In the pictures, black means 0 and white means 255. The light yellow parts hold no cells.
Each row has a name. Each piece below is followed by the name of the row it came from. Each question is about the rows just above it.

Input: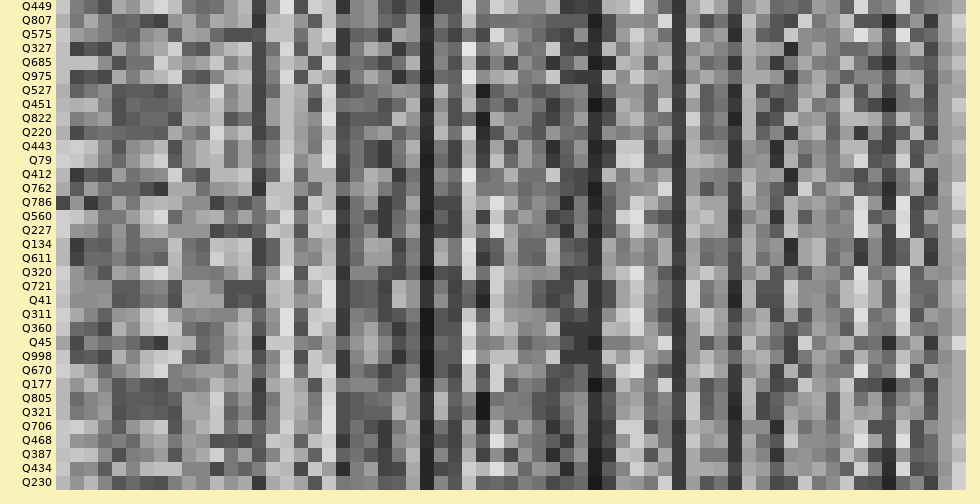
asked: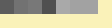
Q41
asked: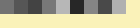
Q387
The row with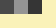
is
Q721
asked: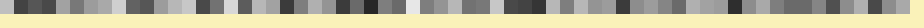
Q327
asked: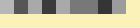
Q387
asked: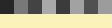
Q443

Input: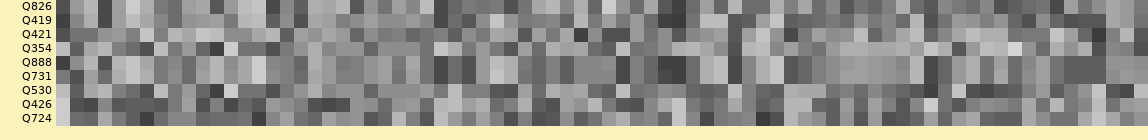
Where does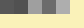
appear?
Q530
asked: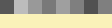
Q724
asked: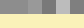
Q530
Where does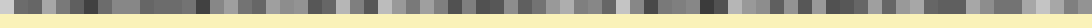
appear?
Q724
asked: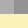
Q354
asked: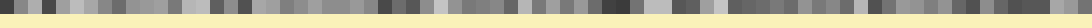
Q419

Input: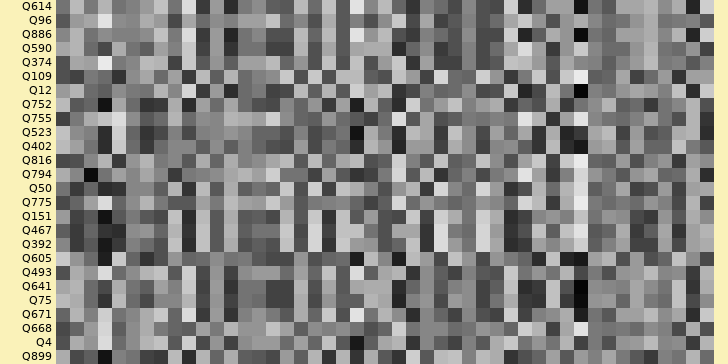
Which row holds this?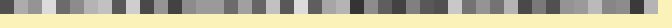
Q493
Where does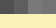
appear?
Q755
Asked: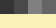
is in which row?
Q12
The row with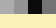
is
Q886

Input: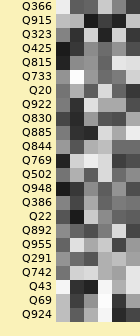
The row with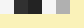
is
Q43
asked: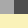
Q922
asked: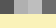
Q844
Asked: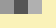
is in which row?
Q844
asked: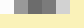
Q733
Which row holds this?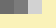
Q733

